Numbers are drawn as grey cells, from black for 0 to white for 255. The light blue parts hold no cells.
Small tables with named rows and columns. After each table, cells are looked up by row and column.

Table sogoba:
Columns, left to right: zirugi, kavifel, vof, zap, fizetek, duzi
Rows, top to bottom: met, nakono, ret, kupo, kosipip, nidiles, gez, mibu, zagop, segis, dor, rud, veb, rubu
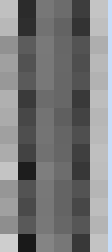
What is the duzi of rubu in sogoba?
195
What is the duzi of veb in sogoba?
180
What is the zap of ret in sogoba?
103
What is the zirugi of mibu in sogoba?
160
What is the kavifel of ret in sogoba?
92
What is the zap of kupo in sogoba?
104
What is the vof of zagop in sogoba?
113
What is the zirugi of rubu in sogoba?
206
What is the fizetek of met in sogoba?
61
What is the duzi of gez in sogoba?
182
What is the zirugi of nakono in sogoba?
184
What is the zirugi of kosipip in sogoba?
152
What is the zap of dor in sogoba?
100
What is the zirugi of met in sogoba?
192
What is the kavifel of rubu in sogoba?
25
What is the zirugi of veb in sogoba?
142
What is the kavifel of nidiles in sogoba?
58
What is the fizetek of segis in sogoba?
55

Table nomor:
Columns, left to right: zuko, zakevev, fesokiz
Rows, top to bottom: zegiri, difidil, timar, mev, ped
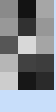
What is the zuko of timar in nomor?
86
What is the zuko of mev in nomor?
182
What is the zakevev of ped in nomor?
23
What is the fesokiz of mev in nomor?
61
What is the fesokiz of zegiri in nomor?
166
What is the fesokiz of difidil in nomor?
151
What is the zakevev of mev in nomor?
65
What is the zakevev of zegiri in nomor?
19
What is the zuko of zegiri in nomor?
138
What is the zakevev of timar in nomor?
216
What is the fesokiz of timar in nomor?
165
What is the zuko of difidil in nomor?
152
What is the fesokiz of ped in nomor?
42
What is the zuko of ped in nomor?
205
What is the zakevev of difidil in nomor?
49

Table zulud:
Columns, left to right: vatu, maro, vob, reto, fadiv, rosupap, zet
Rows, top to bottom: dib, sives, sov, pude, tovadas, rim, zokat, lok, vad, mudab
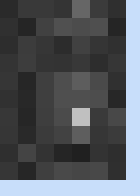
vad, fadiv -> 32
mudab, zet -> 47
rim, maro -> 40
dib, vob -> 57
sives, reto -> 80
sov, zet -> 48
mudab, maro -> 38
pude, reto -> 51
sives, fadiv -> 76
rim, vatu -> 49
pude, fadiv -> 56
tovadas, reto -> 78
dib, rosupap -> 59
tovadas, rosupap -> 74
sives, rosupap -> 79
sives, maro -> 37

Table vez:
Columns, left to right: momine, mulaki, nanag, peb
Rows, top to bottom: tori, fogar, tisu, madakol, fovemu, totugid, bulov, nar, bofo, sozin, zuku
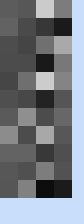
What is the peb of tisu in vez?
169
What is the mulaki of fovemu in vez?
111
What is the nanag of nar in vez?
168
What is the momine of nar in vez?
140
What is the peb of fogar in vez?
26
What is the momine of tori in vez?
92
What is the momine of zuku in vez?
86
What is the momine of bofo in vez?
99
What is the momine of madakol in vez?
76
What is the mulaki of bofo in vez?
99
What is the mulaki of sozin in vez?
80
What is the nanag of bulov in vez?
76
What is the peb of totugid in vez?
85
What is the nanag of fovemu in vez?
204

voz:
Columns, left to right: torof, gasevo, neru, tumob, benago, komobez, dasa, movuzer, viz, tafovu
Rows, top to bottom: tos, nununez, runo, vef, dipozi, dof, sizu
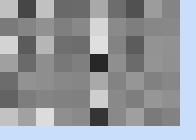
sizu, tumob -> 143
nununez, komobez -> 214
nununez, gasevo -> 133
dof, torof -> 99
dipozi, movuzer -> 150
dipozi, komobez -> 169

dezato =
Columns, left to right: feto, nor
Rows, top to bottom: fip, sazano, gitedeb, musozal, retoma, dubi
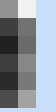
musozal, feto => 62
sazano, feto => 63
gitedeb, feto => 32
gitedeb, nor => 106
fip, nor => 241
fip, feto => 146
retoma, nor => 121
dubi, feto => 76
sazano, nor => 114
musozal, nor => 135
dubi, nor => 162
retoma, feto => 43

